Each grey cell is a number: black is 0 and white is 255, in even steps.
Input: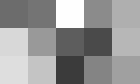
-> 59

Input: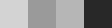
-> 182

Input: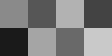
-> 105

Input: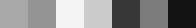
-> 243

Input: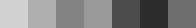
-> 131

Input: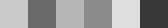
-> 182

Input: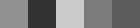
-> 203

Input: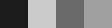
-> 106
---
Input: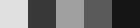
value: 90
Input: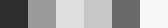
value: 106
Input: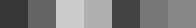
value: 120
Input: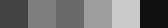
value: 201
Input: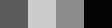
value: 140
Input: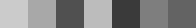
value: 126
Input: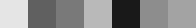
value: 141
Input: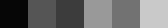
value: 114
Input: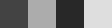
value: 40
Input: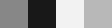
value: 242
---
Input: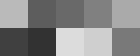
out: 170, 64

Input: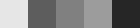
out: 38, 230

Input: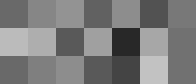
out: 120, 105

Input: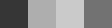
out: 114, 54

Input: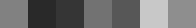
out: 142, 129

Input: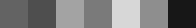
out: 23, 99

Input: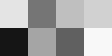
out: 209, 21

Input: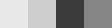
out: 134, 232

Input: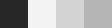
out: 181, 39
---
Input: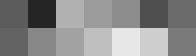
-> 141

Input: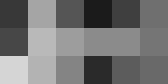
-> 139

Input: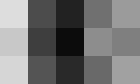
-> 12

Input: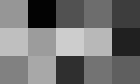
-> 205

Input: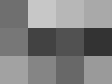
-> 66

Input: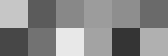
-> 156

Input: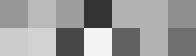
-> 179
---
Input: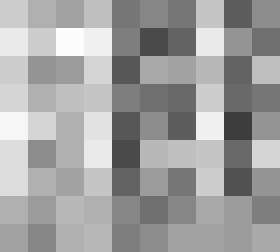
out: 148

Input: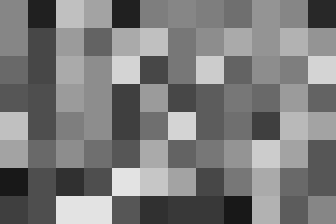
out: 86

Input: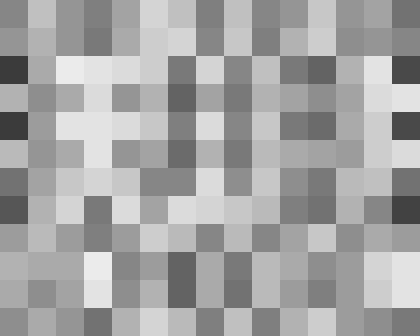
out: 227

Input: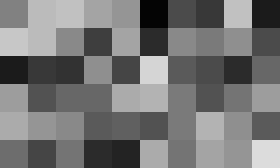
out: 157

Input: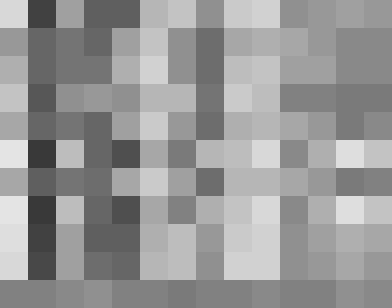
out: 167

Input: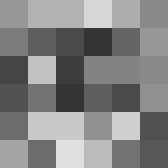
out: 145

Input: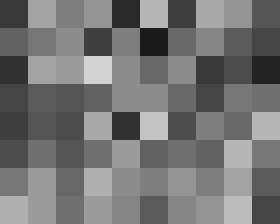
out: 118
